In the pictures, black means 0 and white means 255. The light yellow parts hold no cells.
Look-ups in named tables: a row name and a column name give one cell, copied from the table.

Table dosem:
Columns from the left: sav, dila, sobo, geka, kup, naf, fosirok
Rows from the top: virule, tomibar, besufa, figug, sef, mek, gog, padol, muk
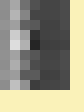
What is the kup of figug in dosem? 66
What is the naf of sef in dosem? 64
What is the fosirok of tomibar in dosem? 75
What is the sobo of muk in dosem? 145
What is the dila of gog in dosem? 173
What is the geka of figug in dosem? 50
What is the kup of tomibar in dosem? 69
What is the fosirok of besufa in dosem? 75
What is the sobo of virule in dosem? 112
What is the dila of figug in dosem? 204
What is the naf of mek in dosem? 68
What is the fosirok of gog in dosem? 76
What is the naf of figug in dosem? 68
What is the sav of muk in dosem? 141
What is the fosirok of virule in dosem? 76
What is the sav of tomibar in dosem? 141
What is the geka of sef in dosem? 37
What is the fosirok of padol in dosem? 74
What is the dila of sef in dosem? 221

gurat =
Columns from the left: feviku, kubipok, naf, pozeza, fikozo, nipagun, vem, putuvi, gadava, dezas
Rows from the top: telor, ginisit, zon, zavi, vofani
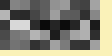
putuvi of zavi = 164
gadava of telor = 66
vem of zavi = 107
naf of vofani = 107
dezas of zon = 27
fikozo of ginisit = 95
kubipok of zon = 216
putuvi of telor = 72
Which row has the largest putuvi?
zavi

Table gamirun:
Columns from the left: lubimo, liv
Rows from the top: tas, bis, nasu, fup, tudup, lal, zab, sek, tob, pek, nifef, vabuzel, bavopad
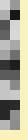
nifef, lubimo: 40
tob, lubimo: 197
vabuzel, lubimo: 39
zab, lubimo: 51
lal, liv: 111
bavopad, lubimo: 182
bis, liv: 23
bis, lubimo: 175
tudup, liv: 169
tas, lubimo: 211
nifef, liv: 42
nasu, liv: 213
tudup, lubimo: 191
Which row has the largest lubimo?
tas

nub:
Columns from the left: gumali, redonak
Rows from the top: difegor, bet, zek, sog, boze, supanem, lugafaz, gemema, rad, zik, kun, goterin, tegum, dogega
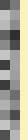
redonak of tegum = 152
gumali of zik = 151
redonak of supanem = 159
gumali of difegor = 79
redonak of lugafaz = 163
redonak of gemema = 159
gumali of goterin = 135
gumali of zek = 185
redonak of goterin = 76
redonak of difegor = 121
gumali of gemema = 197
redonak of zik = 109
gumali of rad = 59
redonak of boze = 74
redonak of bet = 159
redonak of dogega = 182
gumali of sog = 98
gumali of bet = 195

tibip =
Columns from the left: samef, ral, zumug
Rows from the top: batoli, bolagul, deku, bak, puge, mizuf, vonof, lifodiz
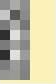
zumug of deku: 119
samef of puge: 123
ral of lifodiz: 152
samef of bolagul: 197
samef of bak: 47
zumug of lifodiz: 130
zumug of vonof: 133
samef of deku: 123
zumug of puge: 135
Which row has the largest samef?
bolagul

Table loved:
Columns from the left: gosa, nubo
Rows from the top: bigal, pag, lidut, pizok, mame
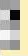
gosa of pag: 220
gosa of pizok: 245
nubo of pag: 7
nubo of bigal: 160
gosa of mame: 168
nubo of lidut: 145
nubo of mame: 144
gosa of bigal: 154
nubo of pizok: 213
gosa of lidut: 175

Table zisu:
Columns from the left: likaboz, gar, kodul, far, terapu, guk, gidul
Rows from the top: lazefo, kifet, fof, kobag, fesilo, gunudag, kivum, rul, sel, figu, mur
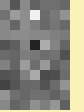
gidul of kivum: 112
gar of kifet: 155
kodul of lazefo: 138
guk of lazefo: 111
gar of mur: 100
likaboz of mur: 135

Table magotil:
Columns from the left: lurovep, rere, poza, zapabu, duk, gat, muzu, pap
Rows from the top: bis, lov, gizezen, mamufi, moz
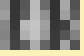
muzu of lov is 160
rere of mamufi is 63
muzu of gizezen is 63
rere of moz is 67
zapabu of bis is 187
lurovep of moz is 140
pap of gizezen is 152
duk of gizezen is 160
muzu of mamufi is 84
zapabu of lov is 189
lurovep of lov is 158
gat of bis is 50

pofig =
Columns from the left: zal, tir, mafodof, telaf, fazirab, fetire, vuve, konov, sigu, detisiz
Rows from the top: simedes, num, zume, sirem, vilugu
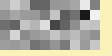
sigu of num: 25
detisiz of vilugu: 199
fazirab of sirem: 162
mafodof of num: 155
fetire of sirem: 197
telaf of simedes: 99
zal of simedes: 176
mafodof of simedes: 180
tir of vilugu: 154
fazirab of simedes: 101
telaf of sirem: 154
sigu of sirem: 159

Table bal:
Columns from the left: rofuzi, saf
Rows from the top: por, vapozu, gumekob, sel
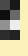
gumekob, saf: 237
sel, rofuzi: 44
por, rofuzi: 73
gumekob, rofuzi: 145
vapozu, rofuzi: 14
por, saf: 25
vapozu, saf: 105
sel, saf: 34

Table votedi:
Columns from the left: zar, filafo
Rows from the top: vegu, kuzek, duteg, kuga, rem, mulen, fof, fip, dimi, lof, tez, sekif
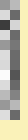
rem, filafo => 119
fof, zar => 217
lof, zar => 186
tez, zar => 152
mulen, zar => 220
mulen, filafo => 107
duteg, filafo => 213
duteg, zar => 60
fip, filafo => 85
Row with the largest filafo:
duteg

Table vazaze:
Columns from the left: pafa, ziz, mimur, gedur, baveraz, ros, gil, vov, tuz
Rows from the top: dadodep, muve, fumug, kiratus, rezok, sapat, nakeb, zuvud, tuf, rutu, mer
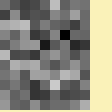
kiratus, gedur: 56
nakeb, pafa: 104
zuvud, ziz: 136
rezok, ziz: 125
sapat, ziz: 73
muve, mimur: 69

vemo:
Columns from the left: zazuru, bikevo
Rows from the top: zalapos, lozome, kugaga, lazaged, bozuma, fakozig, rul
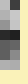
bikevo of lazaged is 32
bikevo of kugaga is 197
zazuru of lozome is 178
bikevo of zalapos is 62
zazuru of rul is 176
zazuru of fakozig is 95
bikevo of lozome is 200
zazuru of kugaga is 148
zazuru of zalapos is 190
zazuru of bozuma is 94
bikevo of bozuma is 101
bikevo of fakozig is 138
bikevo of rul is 173
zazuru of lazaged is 41
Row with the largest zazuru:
zalapos

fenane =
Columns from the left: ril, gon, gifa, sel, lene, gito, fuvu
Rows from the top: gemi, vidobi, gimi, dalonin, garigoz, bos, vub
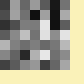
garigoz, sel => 126
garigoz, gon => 128
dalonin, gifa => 191
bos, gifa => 40
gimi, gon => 78
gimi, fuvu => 93
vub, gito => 102
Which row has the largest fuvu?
dalonin

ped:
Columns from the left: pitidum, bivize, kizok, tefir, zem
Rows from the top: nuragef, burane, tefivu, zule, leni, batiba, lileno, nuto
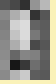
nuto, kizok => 202
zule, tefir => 120
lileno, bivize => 23
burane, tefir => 51
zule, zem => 94
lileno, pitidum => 145
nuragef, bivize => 72
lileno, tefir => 110
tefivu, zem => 92
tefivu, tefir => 99
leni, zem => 86
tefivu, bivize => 210
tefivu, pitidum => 126

